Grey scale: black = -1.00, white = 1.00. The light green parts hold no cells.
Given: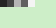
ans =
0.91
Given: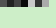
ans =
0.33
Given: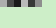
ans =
0.11
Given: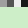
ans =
-0.81
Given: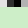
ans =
0.40
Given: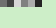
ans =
-0.72
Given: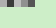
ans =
-0.33
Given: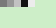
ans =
0.85
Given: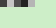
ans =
0.42
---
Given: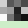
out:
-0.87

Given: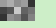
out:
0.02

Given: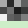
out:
-0.01

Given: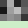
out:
-0.58

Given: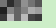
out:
-0.55

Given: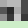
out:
-0.56
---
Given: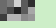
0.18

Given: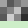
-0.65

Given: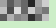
0.51

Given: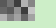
0.27

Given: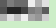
0.63

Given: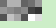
0.75
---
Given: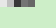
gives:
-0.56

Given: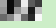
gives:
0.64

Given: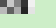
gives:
0.34

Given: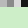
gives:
0.70

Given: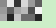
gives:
0.56

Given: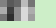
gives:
0.11

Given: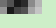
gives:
-0.47

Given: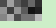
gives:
-0.40
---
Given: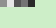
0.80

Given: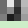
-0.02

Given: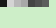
0.32

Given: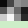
0.59

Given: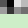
0.23

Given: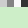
0.61

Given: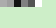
-0.85
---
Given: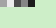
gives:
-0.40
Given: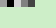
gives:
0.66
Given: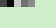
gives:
0.59
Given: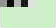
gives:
0.41
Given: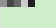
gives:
-0.19
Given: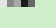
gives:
0.32
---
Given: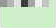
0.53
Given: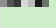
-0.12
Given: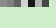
-0.46
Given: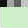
0.52
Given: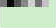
0.52
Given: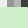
-0.51
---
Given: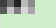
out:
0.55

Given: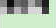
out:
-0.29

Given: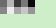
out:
0.86

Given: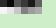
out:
0.79

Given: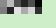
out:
-0.72

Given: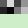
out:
-0.96

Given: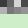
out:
-0.07

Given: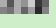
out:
-0.10

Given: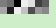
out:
-0.76

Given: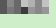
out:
-0.06
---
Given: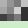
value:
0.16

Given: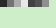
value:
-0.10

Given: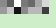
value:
-0.28

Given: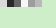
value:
-0.68

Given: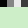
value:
0.04

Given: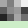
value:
-0.01

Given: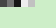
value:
-0.09

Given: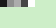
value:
0.11

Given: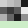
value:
0.50
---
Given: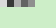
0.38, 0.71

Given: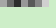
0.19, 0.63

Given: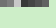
-0.56, 0.57

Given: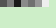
0.08, 0.87

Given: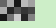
-0.34, 0.60

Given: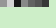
0.07, 0.66
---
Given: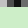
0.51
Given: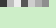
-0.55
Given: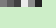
-0.03
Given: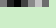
-0.03
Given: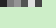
-0.72
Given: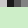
0.58
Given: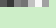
-0.31
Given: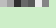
0.48
